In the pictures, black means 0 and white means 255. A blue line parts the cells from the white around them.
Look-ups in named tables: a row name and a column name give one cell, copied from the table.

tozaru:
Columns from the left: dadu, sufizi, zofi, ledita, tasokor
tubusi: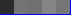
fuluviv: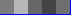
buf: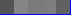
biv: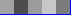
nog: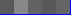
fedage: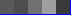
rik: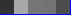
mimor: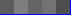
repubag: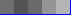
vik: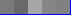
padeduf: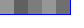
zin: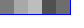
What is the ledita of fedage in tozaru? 159
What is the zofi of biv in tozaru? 155
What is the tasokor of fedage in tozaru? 57
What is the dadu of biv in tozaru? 163
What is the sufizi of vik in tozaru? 105
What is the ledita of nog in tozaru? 89
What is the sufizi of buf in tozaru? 132
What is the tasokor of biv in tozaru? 124
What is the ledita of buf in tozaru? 125
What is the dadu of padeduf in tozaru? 150
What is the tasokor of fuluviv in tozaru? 110
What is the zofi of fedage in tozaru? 112
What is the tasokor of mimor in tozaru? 78
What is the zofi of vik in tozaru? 166
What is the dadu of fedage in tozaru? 88
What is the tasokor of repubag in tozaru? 181
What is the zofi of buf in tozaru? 122

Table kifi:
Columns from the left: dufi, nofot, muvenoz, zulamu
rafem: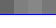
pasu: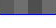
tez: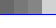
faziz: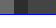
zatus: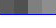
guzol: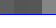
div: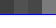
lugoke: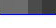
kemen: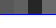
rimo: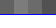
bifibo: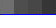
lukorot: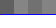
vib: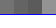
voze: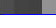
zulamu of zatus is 142
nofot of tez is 120
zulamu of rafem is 120
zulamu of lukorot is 131
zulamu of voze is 146
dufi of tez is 105
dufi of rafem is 102
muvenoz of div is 71
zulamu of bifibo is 54
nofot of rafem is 127
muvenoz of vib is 91
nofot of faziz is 45
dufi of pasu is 92
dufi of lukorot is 96

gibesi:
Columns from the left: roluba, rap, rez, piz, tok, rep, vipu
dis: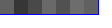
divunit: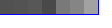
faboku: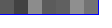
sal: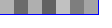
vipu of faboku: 115
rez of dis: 73
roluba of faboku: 90
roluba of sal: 179
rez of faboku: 140
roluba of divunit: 81
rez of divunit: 87
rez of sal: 175
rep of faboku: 143
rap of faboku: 66
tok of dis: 81
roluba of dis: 97
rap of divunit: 83
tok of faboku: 96
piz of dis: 105
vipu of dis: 97
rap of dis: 54
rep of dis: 109
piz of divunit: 73
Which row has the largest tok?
sal

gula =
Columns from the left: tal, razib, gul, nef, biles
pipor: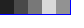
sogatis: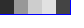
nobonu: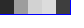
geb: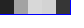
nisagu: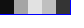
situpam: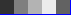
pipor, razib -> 73
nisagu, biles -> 52
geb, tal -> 35
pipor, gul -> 120
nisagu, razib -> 165
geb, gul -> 216
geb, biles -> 54
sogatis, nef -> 225
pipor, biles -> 146
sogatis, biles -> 68
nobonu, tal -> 42
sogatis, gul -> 205
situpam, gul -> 179
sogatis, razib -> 152
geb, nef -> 211
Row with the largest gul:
nisagu

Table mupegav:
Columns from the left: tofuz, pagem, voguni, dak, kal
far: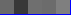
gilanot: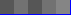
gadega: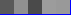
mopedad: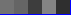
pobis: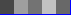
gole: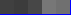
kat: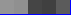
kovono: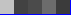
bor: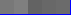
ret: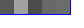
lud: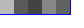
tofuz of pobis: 71
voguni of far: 111
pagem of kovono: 66
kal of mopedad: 47
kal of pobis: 104
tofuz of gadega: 89
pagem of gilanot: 114
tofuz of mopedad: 114
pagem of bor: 127
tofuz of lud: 185
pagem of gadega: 144
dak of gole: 119
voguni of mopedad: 61

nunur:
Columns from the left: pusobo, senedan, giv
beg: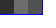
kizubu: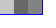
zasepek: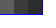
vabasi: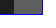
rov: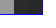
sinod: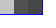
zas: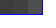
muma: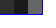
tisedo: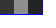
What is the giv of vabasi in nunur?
94
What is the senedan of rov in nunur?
43
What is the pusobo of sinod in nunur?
197
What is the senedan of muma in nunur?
25
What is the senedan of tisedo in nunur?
143
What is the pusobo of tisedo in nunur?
52
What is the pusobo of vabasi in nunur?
30
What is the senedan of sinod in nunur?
81
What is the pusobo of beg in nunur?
47
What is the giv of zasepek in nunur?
44
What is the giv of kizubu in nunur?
131
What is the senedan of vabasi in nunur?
94
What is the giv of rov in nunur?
40
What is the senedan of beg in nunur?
109
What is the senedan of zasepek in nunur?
59
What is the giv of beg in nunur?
81
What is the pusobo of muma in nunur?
47
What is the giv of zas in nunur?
78
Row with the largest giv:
kizubu

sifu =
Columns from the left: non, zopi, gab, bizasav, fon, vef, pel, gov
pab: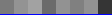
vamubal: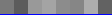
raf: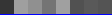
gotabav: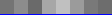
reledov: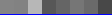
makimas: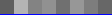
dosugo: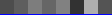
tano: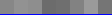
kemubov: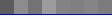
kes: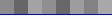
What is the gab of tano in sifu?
142
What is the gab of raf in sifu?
144
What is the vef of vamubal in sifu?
134
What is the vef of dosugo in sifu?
50
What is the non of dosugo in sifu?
77
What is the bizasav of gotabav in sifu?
167
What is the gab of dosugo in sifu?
125
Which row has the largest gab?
reledov

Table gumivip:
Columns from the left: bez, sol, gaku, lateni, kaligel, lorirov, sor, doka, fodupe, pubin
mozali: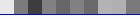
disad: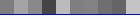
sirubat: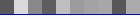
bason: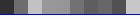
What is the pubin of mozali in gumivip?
122
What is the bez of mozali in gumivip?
232
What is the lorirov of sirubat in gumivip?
155
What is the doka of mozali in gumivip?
179
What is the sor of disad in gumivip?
130
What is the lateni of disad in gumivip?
68
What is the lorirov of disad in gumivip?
127
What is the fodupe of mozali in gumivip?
176
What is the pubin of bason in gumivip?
199
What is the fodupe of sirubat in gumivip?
87

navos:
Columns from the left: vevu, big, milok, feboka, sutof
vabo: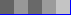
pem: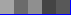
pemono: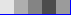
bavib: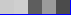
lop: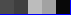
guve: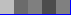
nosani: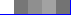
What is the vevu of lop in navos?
75
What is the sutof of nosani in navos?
115
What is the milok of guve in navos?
127
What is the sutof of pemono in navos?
155
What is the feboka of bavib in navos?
155
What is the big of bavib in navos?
207
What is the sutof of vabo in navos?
196
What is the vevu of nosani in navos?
255
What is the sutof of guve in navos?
128
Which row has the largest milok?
lop

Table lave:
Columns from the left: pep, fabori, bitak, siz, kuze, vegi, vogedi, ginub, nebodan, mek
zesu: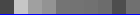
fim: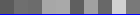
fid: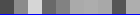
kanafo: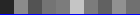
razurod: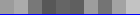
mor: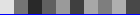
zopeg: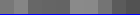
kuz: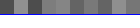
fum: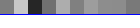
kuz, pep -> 79
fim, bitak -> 108
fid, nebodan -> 85
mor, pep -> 226
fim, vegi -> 95
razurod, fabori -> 171
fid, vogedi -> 173
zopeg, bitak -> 103
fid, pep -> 76
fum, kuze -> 173
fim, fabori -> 111
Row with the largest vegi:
kanafo

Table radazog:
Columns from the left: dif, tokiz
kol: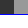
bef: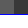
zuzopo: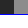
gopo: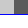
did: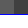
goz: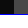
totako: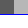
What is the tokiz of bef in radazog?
56
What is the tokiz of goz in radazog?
72
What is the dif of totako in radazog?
91
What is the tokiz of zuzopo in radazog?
140
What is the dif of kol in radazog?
52
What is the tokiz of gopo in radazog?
91
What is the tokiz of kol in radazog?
153
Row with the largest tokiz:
totako

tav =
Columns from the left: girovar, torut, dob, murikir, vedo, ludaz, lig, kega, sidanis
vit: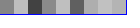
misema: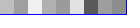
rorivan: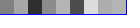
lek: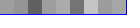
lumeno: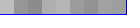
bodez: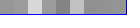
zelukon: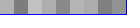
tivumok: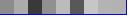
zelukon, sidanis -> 146
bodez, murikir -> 156
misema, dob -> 241
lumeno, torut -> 150
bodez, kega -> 146
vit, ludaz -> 96
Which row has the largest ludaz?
misema

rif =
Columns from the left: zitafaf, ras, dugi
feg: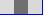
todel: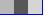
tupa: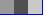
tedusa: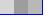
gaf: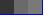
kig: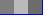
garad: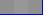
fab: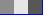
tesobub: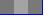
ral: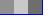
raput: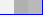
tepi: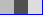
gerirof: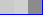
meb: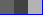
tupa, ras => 80
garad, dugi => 144
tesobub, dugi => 121
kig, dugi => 108
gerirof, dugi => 139
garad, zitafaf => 143
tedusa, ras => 157
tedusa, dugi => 184
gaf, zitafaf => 52
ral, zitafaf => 144
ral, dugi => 110
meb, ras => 66
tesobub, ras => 163
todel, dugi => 213
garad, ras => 151
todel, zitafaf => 184
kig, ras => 186
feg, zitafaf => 219

